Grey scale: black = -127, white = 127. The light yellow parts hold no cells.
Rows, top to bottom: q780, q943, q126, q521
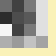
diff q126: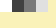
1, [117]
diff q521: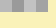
1, [46]
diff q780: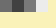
4, [96]
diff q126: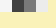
4, [96]
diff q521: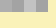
2, [26]
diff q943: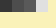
1, [-83]

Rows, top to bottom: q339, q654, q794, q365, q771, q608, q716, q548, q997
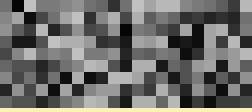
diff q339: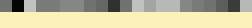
7, [17]
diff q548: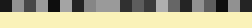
1, [-91]

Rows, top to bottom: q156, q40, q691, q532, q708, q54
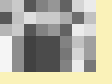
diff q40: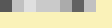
7, [-18]
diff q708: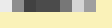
1, [117]
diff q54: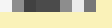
6, [2]
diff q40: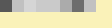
3, [95]
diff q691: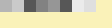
6, [-29]
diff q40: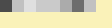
1, [-40]
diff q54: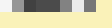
2, [13]

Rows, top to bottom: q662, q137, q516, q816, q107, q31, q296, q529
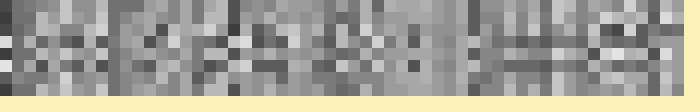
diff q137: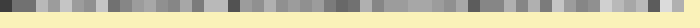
43, [57]
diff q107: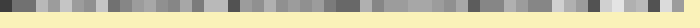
30, [-14]
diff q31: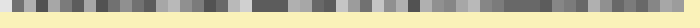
3, [39]
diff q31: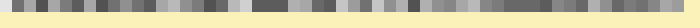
54, [-23]
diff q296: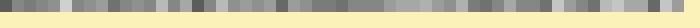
4, [-4]

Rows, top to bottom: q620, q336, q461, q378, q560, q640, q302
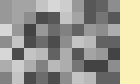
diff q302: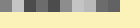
9, [-29]
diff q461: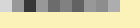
3, [-60]
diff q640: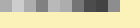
8, [-60]

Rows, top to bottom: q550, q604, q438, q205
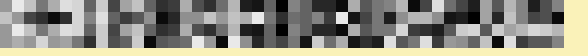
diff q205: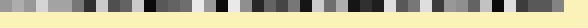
5, [24]
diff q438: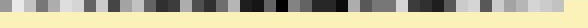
47, [54]
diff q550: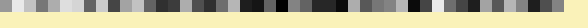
37, [94]
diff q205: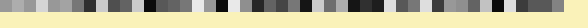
16, [-17]

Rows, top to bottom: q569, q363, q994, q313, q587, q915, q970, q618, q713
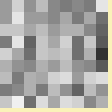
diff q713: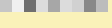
9, [48]
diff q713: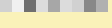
1, [70]
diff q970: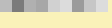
8, [81]
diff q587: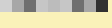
8, [48]

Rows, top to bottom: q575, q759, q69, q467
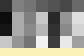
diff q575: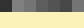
7, [-22]
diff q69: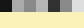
7, [83]
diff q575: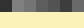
6, [-56]

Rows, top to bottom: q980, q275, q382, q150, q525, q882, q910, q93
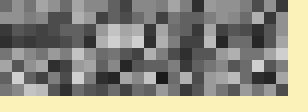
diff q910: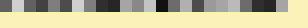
14, [-101]
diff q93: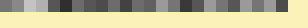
4, [58]
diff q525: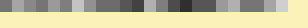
10, [-10]
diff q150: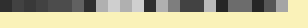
5, [-61]
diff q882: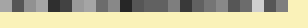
9, [-30]

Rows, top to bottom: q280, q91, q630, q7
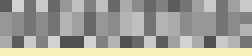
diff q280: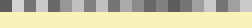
10, [-23]
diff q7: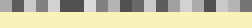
8, [82]
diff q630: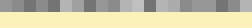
8, [-23]
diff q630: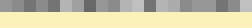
21, [52]
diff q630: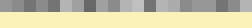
9, [23]

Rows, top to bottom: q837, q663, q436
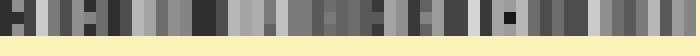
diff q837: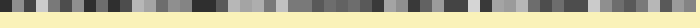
19, [-50]
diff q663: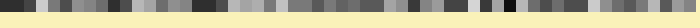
43, [-103]

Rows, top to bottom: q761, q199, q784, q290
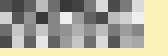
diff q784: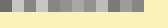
7, [48]
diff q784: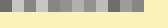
10, [-5]
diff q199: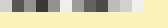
5, [6]
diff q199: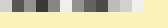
7, [28]

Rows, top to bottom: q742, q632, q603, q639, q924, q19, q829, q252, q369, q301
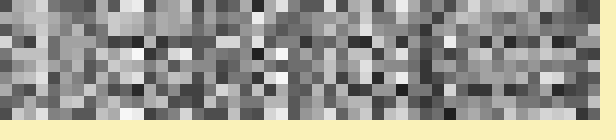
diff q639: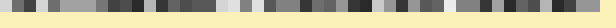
20, [85]
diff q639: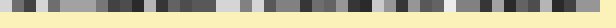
22, [96]
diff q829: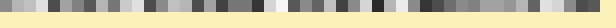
48, [1]
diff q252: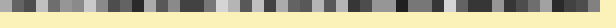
31, [-61]

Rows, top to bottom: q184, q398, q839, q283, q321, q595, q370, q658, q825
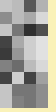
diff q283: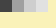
2, [41]
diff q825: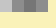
2, [1]

